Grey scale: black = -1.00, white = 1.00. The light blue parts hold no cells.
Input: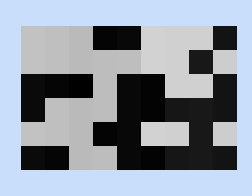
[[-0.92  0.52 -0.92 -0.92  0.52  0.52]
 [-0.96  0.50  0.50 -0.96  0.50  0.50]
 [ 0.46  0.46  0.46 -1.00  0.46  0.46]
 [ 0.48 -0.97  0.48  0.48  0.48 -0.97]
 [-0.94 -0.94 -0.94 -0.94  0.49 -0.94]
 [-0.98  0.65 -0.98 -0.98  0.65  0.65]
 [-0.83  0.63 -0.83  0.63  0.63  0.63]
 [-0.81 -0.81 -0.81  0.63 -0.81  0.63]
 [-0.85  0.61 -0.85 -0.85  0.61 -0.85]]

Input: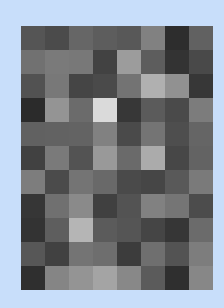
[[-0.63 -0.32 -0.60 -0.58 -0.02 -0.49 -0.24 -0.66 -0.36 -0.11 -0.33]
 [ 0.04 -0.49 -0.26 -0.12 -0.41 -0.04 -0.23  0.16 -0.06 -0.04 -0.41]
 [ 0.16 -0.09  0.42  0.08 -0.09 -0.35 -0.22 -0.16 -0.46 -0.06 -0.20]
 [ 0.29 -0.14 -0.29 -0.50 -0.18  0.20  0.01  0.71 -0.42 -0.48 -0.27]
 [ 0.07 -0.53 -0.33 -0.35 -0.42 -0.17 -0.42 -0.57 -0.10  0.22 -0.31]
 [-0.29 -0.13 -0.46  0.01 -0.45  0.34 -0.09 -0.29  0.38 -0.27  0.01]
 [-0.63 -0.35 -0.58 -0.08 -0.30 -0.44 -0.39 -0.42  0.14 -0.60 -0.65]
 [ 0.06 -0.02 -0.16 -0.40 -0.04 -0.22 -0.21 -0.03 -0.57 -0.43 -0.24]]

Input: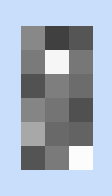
[[-0.34  0.32  0.04 -0.36 -0.04  0.07]
 [-0.04 -0.18 -0.09 -0.01  0.93 -0.50]
 [ 0.98 -0.22 -0.37 -0.15 -0.07 -0.33]]

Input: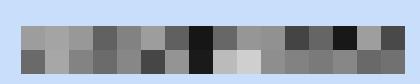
[[-0.17  0.23]
 [ 0.31  0.29]
 [ 0.03  0.19]
 [-0.16 -0.24]
 [ 0.06  0.02]
 [-0.45  0.23]
 [ 0.16 -0.25]
 [-0.80 -0.83]
 [ 0.47 -0.19]
 [ 0.62  0.18]
 [ 0.11  0.14]
 [ 0.02 -0.47]
 [-0.04 -0.21]
 [ 0.06 -0.81]
 [-0.18  0.24]
 [-0.11 -0.43]]

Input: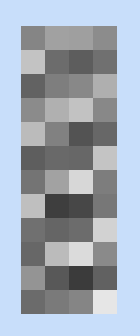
[[-0.16  0.16 -0.19 -0.12  0.50 -0.09 -0.26  0.47  0.09 -0.23  0.53  0.04]
 [-0.04 -0.31  0.47 -0.21 -0.51  0.27 -0.18  0.01  0.38 -0.01 -0.15  0.26]
 [ 0.04 -0.54  0.72 -0.15 -0.44  0.69 -0.19 -0.35  0.52  0.07 -0.27  0.25]
 [ 0.80 -0.24  0.08  0.65 -0.07 -0.02  0.54 -0.19  0.07  0.37 -0.12  0.10]]

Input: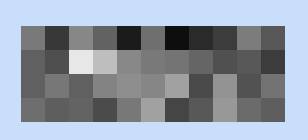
[[-0.14 -0.25 -0.25 -0.05]
 [-0.26 -0.07 -0.38 -0.56]
 [-0.22 -0.25  0.81  0.06]
 [-0.41  0.03  0.49 -0.23]
 [-0.06  0.11  0.07 -0.79]
 [ 0.26  0.05 -0.05 -0.13]
 [-0.46  0.26 -0.09 -0.89]
 [-0.31 -0.42 -0.21 -0.67]
 [ 0.19  0.15 -0.37 -0.53]
 [-0.16 -0.36 -0.31 -0.03]
 [-0.26 -0.10 -0.53 -0.32]]
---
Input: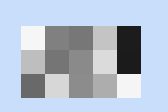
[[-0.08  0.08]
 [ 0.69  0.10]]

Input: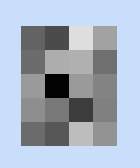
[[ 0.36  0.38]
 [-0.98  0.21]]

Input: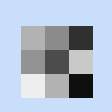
[[-0.40  0.58]
 [ 0.40 -0.88]]

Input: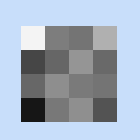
[[-0.20  0.17]
 [ 0.11 -0.04]]

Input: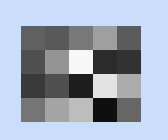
[[ 0.16  0.94]
 [-0.37 -0.77]]

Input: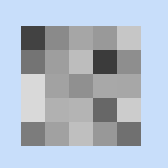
[[0.24 0.48]
 [0.27 0.13]]

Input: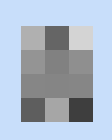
[[0.01 0.12]
 [0.04 0.05]]

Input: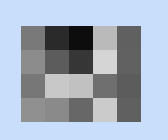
[[-0.28 -0.58]
 [ 0.57  0.51]]
